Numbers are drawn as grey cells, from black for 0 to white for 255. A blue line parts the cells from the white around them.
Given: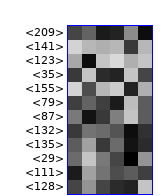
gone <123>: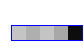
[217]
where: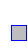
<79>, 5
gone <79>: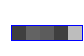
[27]
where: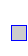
<155>, 4
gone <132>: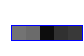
[84]
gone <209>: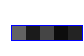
[140]

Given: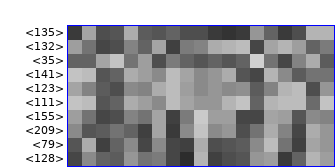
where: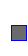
<111>, 18
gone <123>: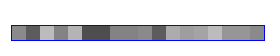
[144]

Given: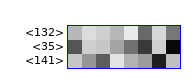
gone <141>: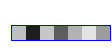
[149]
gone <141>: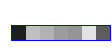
[199]
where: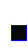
<35>, 8
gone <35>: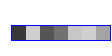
[8]
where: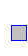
<141>, 8

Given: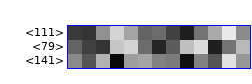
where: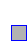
<141>, 3
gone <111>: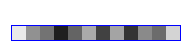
[58]
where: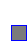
<141>, 8
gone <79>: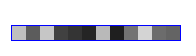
[219]
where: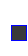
<111>, 1
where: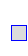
<79>, 10

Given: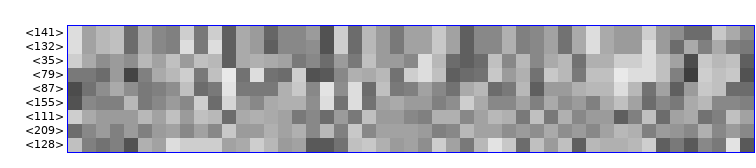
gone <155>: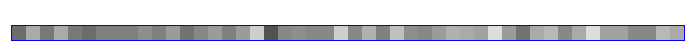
[213]
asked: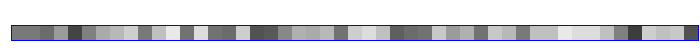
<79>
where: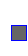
<141>, 15
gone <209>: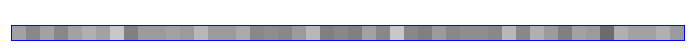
[149]

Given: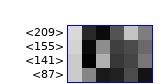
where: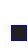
<87>, 4
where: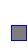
<209>, 6
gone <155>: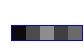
[211]
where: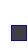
<155>, 4

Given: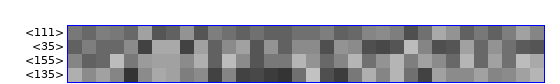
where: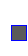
<35>, 33
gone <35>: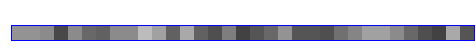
[91]
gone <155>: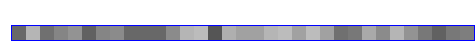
[155]

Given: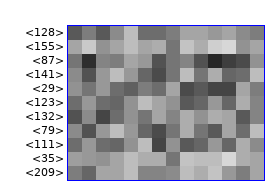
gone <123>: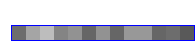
[173]
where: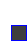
<87>, 12
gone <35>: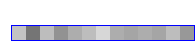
[158]
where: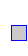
<155>, 2
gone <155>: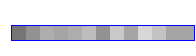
[207]

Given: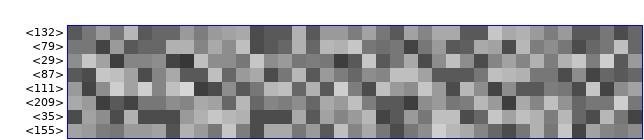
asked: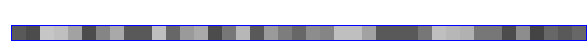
<87>
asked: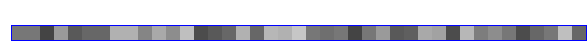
<79>
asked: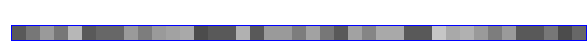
<132>

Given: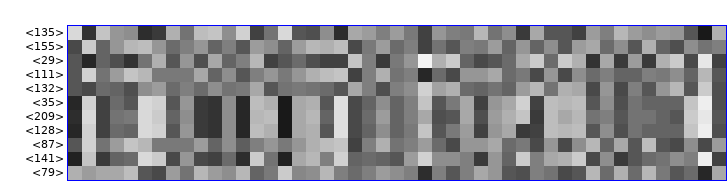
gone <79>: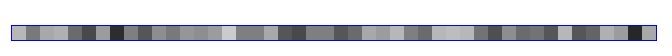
[135]
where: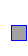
<132>, 27
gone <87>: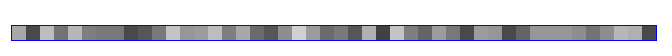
[94]

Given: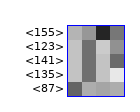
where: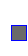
<141>, 4
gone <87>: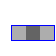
[165]
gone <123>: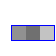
[203]

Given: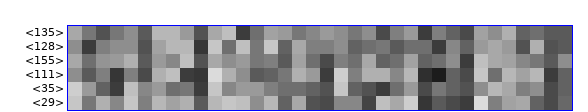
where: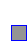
<155>, 3
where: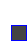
<29>, 22
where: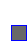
<29>, 36

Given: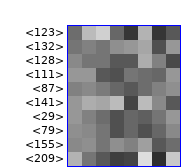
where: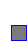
<87>, 3
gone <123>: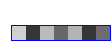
[88]
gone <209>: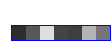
[201]
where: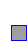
<155>, 6
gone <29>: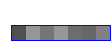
[95]

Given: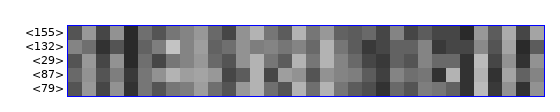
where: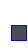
<79>, 22
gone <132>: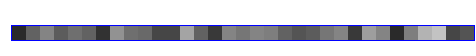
[138]
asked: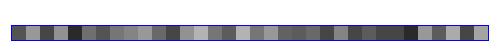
<155>
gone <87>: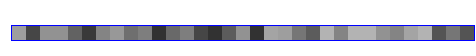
[64]
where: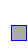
<155>, 32

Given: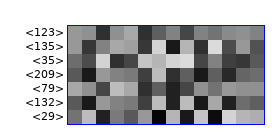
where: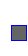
<209>, 13
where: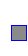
<123>, 12
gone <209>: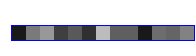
[40]
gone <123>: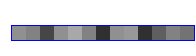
[138]
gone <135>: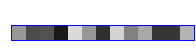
[160]
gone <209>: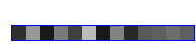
[101]

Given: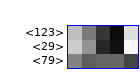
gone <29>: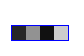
[247]
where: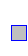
<123>, 1
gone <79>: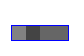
[94]

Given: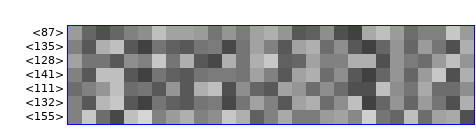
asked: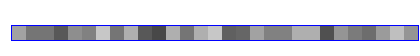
<128>
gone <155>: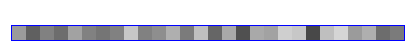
[136]
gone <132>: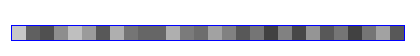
[183]

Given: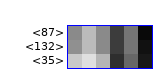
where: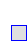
<35>, 2
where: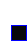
<87>, 6
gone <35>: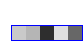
[24]
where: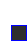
<35>, 4
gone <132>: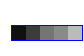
[144]

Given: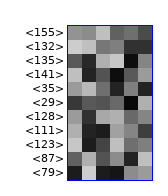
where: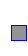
<155>, 1
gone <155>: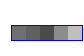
[147]
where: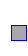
<128>, 3
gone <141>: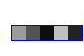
[89]
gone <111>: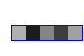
[35]
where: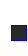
<135>, 2
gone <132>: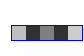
[119]

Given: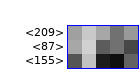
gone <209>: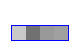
[167]
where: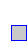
<209>, 2
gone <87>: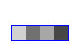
[92]
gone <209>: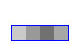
[160]
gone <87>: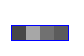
[209]

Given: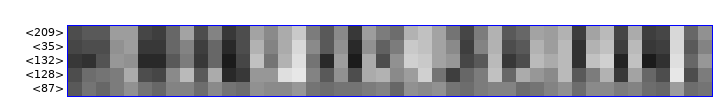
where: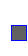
<35>, 23
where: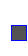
<132>, 3

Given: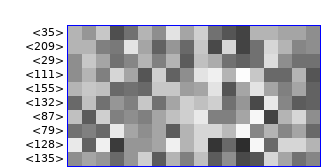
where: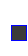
<128>, 4
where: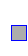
<29>, 11
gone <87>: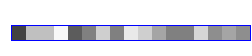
[180]
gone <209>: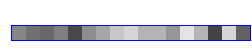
[121]
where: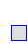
<29>, 15
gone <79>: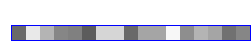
[186]
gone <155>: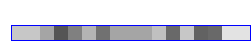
[157]

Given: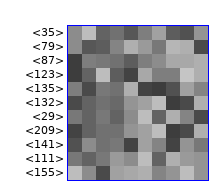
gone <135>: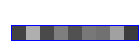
[132]
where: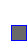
<132>, 4
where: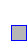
<79>, 8

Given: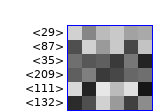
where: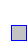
<87>, 6
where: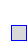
<111>, 1
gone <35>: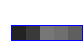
[87]
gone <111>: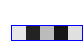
[216]
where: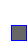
<209>, 5

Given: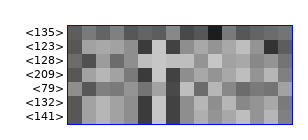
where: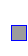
<128>, 3
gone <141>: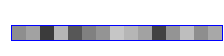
[175]

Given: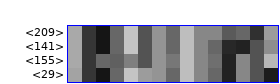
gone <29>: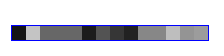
[163]
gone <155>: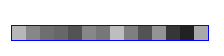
[96]
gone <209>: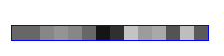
[54]
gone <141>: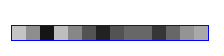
[40]
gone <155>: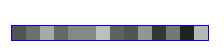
[127]
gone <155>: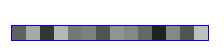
[111]

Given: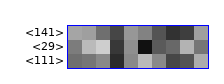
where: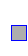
<111>, 10
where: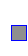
<29>, 5
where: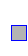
<29>, 9

